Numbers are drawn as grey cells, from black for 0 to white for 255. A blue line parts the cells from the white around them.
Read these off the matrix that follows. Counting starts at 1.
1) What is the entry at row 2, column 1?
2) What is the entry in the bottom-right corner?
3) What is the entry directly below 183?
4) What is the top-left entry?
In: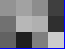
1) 113
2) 204
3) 31
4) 147

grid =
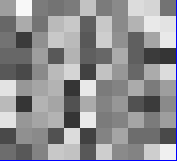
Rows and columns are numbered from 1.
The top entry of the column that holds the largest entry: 248
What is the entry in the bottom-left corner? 109
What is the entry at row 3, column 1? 115
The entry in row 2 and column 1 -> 103
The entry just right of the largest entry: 123
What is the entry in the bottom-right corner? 240
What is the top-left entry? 158
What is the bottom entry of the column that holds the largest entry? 88
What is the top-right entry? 115
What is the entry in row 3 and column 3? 144
